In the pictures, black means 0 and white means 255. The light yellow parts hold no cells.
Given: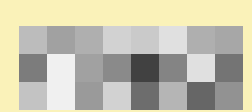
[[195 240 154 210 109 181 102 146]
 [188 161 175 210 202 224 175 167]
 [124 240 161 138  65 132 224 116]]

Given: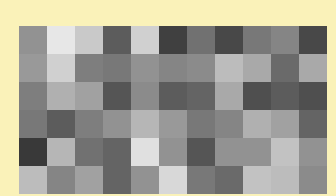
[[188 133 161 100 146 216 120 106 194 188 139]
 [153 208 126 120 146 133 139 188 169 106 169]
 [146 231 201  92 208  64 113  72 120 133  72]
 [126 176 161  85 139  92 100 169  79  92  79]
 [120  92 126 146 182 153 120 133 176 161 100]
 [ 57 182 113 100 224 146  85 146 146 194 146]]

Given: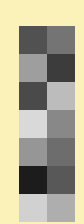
[[217 136]
 [209 174]
 [158  60]
 [150 109]
 [ 81 116]
 [ 74 188]
 [ 28  88]]

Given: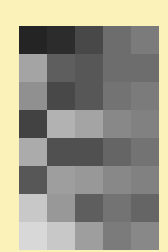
[[216 200 158 123 136]
 [200 152  94 115 101]
 [171  80  80 101 115]
 [164  94  87 109 109]
 [144  72  87 115 123]
 [ 87 158 152 136 129]
 [ 66 178 164 136 129]
 [ 36  44  72 109 123]]

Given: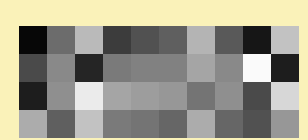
[[172  95 194 122 116 102 172 102  81 151]
 [ 74 137  37 122 129 129 165 137 250  29]
 [ 29 143 235 165 157 151 116 143  74 215]
 [  7 108 186  60  81  95 180  89  22 194]]

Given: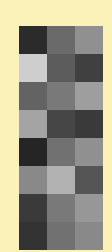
[[206  92  64]
 [164  70  58]
 [137 178  85]
 [ 99 121 158]
 [ 58 121 151]
 [ 51 113 137]
 [ 43 106 144]
 [ 37 113 144]]

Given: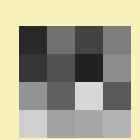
[[208 160 167 181]
 [147  97 215  89]
 [ 54  81  34 139]
 [ 41 113  67 125]]

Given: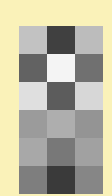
[[223  92 215]
 [194  64 188]
 [168 120 161]
 [155 174 148]
 [126  58 134]
 [ 98 244 112]]
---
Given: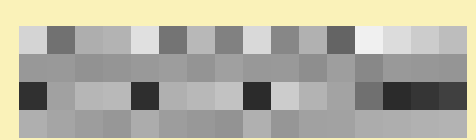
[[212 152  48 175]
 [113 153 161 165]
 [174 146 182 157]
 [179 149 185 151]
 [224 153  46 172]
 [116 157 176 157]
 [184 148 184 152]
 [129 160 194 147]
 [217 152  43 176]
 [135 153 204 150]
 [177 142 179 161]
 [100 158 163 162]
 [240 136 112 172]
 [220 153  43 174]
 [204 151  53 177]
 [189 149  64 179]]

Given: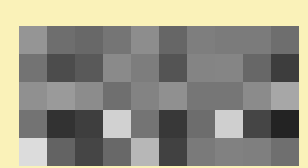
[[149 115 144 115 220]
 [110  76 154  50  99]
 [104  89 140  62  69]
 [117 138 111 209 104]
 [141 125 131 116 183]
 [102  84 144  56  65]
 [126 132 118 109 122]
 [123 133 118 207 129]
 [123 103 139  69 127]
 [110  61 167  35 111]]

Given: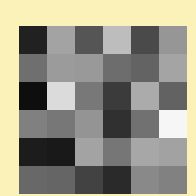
[[ 33 111  14 128  28 104]
 [163 155 219 119  25 101]
 [ 85 153 120 148 163  66]
 [189 109  59  48 118  42]
 [ 74  99 171 113 167 137]
 [150 164  98 246 162 129]]

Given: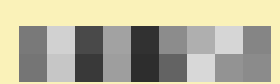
[[121 117]
 [209 198]
 [ 73  57]
 [162 158]
 [ 49  45]
 [140  99]
 [175 216]
 [214 147]
 [133 139]]

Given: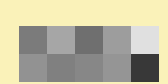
[[123 146]
 [166 128]
 [111 135]
 [157 149]
 [224  56]]

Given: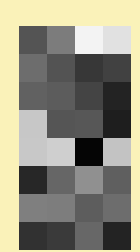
[[ 84 109  97 199 200  39 127  49]
 [124  83  92  85 207 102 125  58]
 [243  55  68  87   5 144  93 103]
 [225  65  35  30 195  95 109  35]]

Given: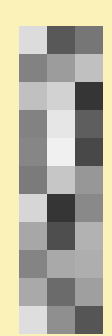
[[220 130 192 130 134 123 214 167 132 169 222]
 [ 88 156 210 230 240 198  53  78 169 107 143]
 [118 192  53  94  72 151 137 178 174 159  85]]
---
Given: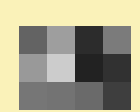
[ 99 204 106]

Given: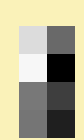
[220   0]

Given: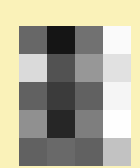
[103  82  97 254]

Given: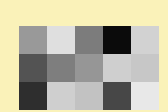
[153 126 194]

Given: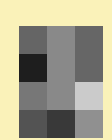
[101 137 203]

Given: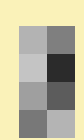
[179  43]

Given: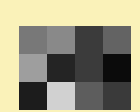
[120  36  93]
